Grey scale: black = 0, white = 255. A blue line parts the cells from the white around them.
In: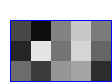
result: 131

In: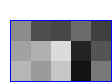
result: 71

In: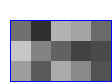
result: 178

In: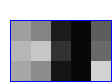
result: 28

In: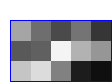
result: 74

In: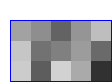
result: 99

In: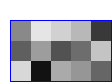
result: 209

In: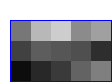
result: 205
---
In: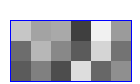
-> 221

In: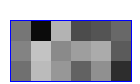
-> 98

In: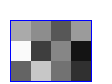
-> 199

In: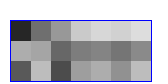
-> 173

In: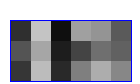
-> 127

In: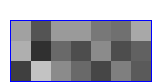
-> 70
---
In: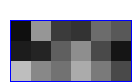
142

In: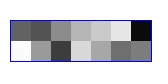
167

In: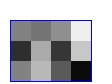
170

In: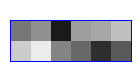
104

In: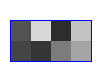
53

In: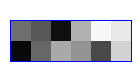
148

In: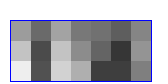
100
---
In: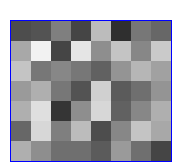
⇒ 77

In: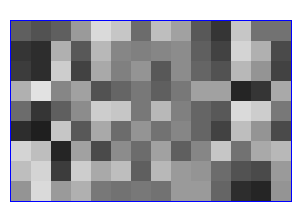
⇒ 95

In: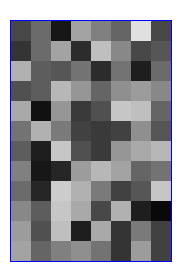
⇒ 72

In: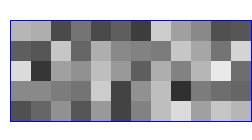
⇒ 182

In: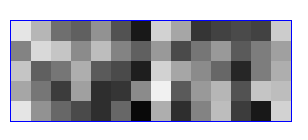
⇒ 229
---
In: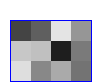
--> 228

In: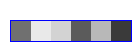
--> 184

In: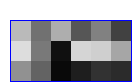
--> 129

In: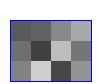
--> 136

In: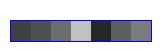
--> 94

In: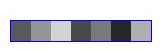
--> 38

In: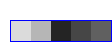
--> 70
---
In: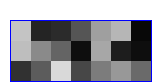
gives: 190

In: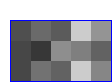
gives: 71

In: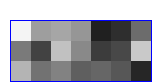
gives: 122

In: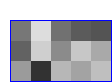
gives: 98

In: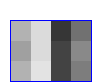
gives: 160

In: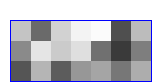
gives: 138

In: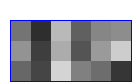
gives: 147

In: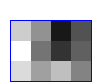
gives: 255
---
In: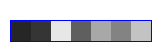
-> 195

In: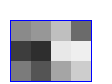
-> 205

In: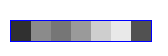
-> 81

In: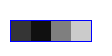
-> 203

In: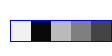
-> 68

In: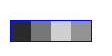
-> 147

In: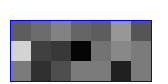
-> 123

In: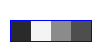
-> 78

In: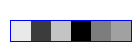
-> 161
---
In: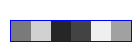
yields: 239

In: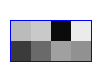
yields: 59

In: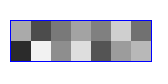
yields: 128

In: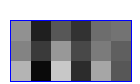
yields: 109

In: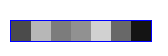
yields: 209

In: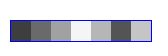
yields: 182

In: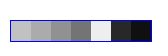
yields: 238

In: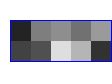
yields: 154

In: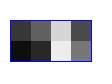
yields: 14
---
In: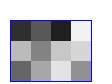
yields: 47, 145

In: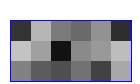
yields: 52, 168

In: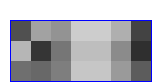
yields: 80, 92

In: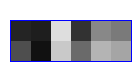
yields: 36, 165

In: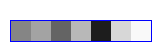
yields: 133, 249

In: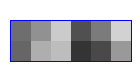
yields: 110, 153
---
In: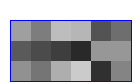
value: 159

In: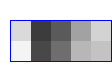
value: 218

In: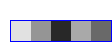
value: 225

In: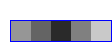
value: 150

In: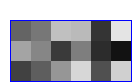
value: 100

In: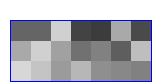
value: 101

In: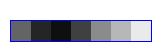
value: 100
